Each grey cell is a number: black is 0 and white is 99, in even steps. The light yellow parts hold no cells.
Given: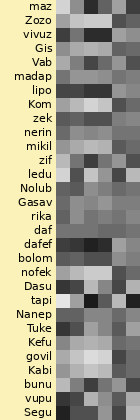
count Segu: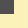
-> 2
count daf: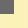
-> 2
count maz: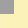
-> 1

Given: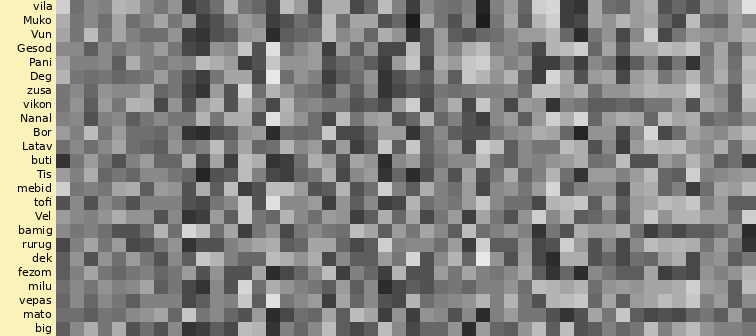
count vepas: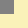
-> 7
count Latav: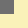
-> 7
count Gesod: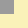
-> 5
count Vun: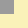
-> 7

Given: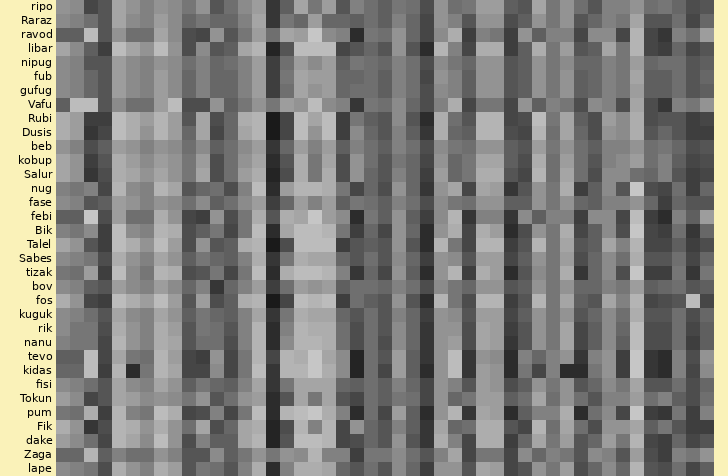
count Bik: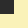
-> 3
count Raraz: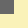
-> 9
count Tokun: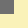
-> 8
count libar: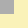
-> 3
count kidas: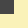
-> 6
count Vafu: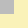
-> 4
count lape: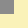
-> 3

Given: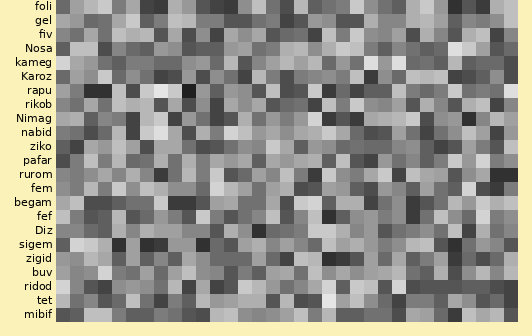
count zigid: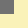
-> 0
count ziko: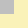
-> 2

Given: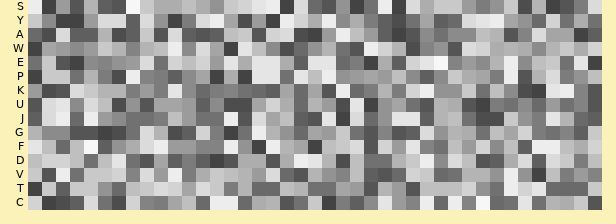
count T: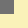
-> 3
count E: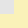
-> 7
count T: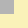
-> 3
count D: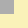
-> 4
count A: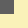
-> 7

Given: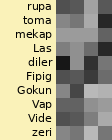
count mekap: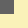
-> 1
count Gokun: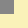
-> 1

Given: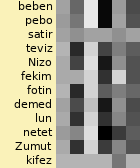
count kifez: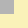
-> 5
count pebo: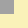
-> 1
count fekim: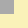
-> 2
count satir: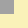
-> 4

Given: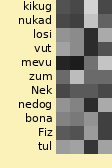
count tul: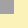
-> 2
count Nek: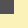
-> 0
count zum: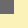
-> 3

